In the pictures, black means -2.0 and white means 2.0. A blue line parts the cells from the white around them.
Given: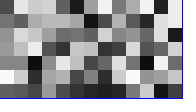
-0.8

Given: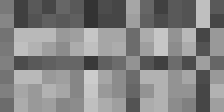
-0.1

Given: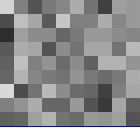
1.3

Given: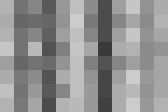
0.8

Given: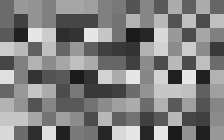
-0.3

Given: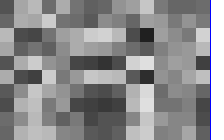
-0.7

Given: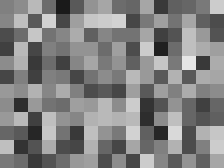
0.0

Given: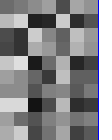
-0.3
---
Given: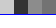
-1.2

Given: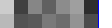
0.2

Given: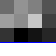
0.3

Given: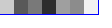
0.5

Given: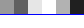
2.0

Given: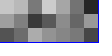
0.6

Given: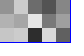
-0.3
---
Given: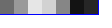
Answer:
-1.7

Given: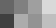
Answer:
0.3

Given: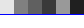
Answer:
0.4

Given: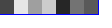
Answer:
-0.2

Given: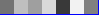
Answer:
1.8

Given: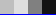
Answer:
0.0

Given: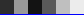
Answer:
1.0

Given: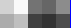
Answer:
-1.2

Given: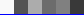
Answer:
0.0
